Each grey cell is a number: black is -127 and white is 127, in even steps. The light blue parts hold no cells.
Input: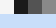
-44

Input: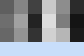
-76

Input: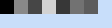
-57

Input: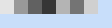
-30

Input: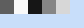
-105

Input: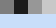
23
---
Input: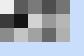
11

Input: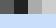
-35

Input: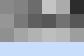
16

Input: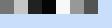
-11

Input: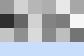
68

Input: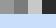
24

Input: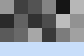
-37

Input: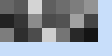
-2
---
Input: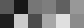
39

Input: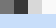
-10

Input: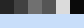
-42

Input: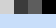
-68

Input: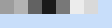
51

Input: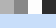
8

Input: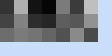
18

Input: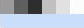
64

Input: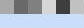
41
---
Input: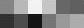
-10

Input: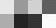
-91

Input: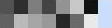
-88

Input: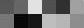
62

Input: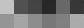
-7

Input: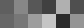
69

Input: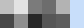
-88

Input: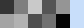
-49

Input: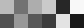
-67

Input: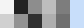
-79
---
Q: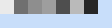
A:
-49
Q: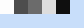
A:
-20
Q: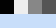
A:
110
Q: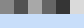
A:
-26
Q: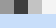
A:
-65
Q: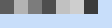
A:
65
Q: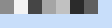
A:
65
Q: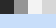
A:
21
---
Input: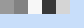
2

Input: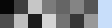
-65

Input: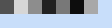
86

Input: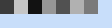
69

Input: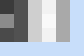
-46

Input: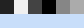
112

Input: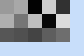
40

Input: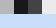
-103
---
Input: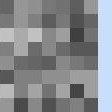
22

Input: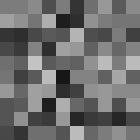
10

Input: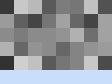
-45

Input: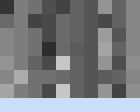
6

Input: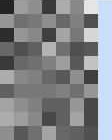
101

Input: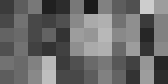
29

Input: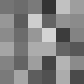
30
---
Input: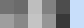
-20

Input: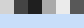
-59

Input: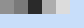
-5

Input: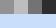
61

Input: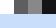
-33

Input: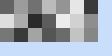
28
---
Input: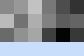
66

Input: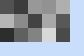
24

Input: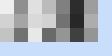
96

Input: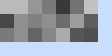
22

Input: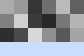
-74

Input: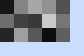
39

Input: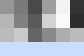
-54

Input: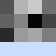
74

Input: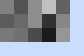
14

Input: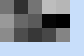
-11
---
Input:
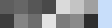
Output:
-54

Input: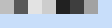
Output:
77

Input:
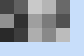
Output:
53

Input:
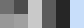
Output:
-36

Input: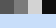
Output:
-113

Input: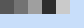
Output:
-82
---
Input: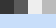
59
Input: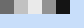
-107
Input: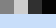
-123
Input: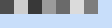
-2
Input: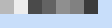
-68
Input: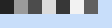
-31
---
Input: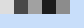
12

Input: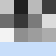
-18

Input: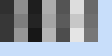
-43

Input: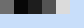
91

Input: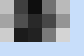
58

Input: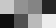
-112

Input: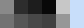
71

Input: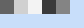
4
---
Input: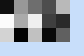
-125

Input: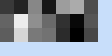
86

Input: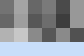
71

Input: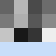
-103

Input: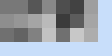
-28

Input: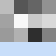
49

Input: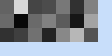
-64

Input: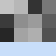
35

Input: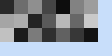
-100
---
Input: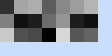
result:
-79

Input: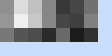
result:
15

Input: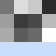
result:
-9

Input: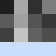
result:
-96

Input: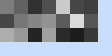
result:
-2

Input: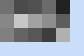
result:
-14

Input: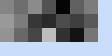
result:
5

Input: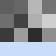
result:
-32
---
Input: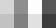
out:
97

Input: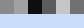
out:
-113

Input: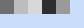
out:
88

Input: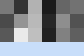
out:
63

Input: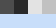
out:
99

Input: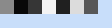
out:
-73
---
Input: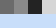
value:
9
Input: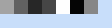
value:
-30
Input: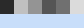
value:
64
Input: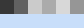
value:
-30
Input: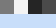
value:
115
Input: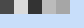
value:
90
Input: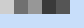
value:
-15
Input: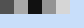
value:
40
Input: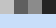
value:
-32
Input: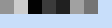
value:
76
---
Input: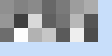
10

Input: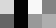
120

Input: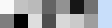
58

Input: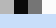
-10

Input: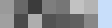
-68

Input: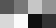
70
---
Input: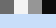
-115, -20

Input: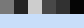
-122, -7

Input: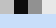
104, 65

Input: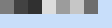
-18, -3

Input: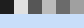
32, -97

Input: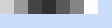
126, 82

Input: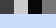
-10, -65

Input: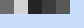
-39, -19

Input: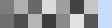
69, -16
